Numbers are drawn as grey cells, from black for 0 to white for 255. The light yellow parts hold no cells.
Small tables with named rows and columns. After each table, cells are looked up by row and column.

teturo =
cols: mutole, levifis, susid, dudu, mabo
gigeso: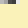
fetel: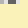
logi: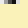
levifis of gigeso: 163
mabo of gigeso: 235
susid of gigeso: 75
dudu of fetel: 98
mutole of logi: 236
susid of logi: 74
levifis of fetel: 228
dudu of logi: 17
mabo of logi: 223

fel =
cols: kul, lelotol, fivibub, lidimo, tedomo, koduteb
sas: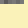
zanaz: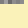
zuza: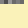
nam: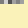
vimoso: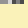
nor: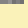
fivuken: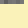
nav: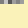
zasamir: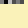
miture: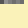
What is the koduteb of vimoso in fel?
76
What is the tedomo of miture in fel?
127
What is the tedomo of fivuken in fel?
108
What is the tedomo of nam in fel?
130
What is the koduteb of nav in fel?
157
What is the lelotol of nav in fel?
198
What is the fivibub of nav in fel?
88
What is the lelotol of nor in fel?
131
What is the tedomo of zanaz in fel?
129
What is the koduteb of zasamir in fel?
77
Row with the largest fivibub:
vimoso

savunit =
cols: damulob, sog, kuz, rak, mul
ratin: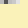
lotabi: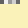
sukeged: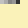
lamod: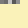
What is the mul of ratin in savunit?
227
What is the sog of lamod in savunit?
109
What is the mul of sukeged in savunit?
51
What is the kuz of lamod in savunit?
197
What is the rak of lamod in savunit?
88
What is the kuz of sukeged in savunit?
133
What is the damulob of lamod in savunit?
123
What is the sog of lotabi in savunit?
241
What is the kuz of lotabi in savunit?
154
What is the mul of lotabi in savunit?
105
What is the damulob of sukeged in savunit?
193
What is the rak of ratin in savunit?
201
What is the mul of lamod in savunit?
143
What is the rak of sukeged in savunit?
149
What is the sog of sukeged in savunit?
171
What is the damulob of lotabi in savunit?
97
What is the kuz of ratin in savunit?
192
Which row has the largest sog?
lotabi

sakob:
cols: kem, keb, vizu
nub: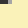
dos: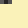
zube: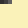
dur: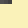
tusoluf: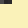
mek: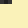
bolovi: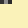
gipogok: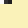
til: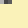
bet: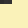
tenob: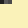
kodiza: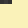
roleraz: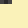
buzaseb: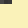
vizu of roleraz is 70
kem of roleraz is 68
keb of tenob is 92
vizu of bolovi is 43
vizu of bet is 50
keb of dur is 75
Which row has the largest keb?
bolovi

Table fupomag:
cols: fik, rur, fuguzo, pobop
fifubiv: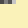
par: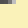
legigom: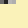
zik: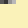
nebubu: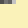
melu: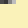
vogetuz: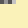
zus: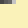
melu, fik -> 76
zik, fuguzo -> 149
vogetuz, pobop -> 196
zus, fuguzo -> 104
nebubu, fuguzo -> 98
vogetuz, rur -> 152
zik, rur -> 55

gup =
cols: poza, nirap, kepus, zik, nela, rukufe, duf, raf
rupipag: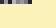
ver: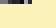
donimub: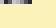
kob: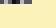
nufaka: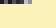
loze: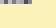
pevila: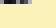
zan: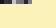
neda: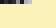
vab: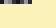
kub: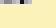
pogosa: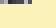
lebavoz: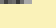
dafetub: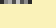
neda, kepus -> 28
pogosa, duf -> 193
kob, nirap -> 186
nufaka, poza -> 30
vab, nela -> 24
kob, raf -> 89
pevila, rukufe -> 50
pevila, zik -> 29
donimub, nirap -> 41
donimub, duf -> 86
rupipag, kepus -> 34
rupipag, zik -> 181
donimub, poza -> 187
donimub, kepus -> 94
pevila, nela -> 143
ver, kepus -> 55

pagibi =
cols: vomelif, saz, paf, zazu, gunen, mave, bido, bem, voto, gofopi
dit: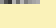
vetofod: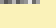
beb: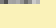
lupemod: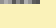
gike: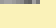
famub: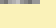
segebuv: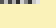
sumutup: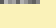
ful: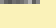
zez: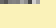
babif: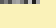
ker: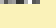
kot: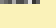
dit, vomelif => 144
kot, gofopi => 97
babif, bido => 66
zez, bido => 142
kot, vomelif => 128
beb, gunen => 172
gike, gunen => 143
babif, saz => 128
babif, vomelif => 90
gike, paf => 163
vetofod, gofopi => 164
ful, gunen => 102
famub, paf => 162
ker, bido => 177
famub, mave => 150
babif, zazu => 156
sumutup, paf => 145
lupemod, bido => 176
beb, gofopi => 182
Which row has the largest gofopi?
segebuv

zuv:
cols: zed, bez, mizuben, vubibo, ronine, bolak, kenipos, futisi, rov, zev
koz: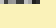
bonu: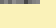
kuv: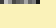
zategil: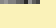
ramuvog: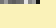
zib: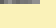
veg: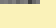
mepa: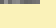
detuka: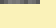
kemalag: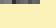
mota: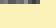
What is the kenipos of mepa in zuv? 102
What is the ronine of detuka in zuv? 123
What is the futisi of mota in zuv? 90
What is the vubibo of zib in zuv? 118
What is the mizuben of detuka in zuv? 125
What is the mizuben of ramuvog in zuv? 103
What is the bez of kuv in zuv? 197
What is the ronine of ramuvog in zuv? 106
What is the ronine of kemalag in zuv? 91
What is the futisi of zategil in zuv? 147
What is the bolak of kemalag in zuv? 104
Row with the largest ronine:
mepa

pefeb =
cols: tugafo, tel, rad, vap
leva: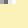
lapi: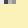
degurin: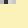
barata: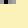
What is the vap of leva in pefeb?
250
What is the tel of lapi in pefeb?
72
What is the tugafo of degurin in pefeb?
184
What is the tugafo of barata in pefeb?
158
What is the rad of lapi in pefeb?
182
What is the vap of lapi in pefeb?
151
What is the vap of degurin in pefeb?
200
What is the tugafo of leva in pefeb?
169
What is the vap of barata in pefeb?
163
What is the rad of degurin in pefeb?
214
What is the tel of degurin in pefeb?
51
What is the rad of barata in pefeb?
146
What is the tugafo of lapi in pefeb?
238
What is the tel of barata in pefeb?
6
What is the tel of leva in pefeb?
110

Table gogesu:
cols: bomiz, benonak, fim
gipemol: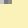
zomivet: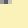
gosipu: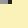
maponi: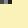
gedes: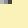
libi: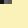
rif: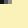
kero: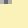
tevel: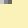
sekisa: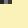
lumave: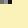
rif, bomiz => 17
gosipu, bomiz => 153
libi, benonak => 103
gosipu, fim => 35
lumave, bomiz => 112
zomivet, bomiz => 154
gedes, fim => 67
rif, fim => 146
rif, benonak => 87
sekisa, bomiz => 38
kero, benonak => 107
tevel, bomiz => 202
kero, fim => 175
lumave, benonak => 148

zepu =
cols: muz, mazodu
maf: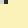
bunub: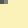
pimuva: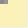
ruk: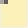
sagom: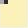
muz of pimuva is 138
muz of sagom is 171
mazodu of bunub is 133
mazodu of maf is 44
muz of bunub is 87
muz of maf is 212
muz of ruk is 167
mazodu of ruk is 95
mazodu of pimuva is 151
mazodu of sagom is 46
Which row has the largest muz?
maf

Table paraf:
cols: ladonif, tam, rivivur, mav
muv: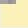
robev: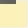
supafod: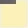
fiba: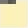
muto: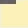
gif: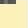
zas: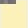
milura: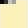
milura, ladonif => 8
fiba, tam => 117
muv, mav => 157
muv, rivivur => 146
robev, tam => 99
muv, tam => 163
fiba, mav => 95
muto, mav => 98
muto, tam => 103
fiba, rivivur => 84
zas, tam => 131

